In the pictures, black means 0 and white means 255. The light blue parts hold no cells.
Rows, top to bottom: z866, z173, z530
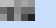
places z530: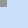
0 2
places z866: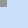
2 4
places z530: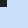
4
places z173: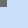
0 3 4

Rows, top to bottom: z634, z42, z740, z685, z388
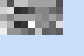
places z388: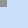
1 2
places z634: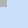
0
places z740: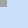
0 2 3 4 7
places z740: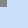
1 6 8
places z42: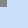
5 6
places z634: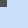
1 8
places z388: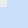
0

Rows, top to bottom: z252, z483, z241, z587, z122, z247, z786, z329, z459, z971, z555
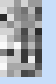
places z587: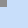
1 3 4
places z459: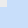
0 4
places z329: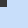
1 3 5
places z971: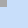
1 2 3 4
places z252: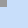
2 4 5
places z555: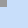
1 5

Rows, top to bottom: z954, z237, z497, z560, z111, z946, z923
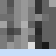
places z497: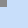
2 5
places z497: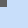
7
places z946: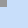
3
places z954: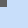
6
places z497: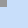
3

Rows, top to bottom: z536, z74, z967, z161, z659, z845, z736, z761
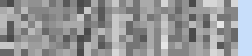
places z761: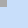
2 5 9 28
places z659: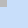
4 14 17 23 30
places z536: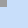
3 15 24 28
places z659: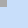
0 11 21 28

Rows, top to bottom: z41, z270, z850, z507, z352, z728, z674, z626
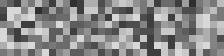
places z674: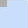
0 2 15
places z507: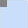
0 6 7 16 20
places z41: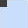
2 7 11 22 25
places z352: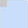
3 6 18 23 24

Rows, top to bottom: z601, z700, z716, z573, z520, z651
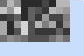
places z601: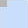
1 8 9
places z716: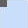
2 4
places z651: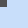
4 5 6
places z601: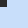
3 4 5 7
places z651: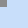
1 8
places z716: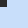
3
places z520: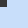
5 6 7 9

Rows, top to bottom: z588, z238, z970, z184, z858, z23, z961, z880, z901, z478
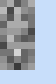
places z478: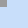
0 4
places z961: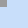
1 2 3 4
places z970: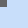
3
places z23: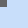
4
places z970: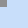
0

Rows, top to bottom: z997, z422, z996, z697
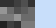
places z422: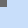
1 4
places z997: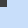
2
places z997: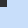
0 1 4

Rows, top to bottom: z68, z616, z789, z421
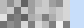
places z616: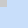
1 3 5 6 8
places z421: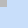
6
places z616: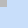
0 7
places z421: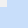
8
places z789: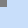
2 6
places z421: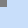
2 4 7 9
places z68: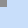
1 8

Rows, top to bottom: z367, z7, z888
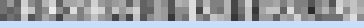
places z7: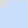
3 10 13 27 41 48
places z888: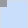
9 10 12 14 23 37 38 41 44

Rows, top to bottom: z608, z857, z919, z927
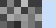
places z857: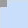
0
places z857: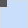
1 5
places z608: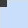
0 2 4 5

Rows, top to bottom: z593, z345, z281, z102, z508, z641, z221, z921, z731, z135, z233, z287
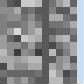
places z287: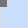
4 10
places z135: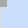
1 4 5 7 9
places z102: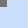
1 2 7 8

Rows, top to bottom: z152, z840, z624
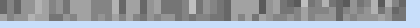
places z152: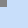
1 7 13 14 15 26 30 45 52 56
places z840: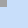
6 10 11 12 18 19 22 33 34 35 36 39 43

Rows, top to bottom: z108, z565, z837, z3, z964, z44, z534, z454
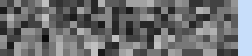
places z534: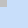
13 22
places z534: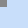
0 9 17 18 23 29 33
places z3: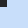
3 16 18 20 21 27

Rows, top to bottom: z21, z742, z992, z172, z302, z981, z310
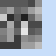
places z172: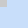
3
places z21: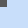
0 1 2 3
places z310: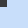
0 1 2
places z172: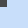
0 2 4 5

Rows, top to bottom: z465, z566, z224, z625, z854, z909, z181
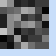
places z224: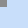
1 6
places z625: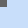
2 5
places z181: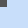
2 5 6
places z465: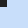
2 4
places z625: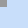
4

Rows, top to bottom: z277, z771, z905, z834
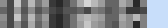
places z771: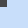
1 7 12 20
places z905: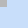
4 12 19
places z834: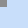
2 6 14 18

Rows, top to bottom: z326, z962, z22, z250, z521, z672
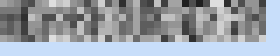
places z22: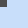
1 6 7 11 13 22 30 36
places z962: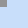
4 5 6 7 9 24 25 29 30 34 36
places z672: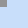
1 5 10 17 33 35 36
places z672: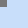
6 24
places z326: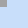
0 6 24 25 33

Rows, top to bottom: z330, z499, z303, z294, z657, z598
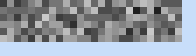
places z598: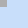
1 5 7
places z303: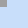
18 20
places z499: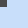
14 15 17
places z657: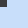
12 20 24

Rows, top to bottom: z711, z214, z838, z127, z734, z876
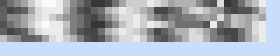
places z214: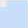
6 7 8 17
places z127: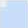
5 7 8 19 21 30 37

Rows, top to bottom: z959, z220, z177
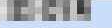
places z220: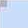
3 5 7 8
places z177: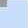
1 4

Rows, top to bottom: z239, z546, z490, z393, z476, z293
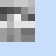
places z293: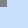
1 3 4
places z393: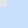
0 2 3 4
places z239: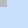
0 1 4
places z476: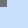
3 4

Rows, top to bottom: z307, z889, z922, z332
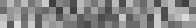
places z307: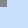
0 2 8 19
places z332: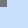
3 9 10 13 25
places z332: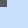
1 5 11 14 21

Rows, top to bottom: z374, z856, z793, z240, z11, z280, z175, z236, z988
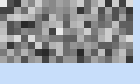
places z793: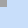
10 12 13 17
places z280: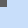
3 9 10 16
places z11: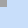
11 14 16
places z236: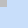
8 14 17
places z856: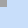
2 5 10 15
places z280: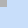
1 11 14 17
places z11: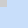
12 15

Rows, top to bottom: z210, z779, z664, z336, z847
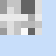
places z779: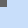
3 4
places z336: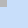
3 4
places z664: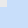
0 1 2 3 5

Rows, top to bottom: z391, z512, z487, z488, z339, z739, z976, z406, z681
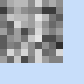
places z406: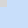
1 3 5 8
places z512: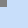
1 4 5 8
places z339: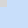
5
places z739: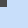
6 7
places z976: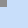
4 6
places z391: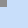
4 6 8
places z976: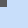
0 5

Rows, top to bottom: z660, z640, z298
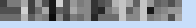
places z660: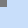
1 2 11 25
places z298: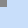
5 8 12 18 19 22
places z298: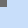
0 1 2 11 14 15 16
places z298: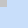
17 20
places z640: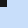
7 21
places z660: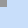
5 10 21

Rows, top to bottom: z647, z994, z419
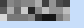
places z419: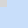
0
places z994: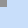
7 8
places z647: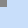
1 3 4
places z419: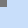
1 2 3 8
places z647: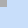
5

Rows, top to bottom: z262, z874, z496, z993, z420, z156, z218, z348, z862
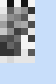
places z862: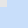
0 2 3 4
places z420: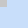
0
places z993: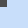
4
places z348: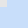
3
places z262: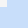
0 2 4
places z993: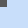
1
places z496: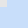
4

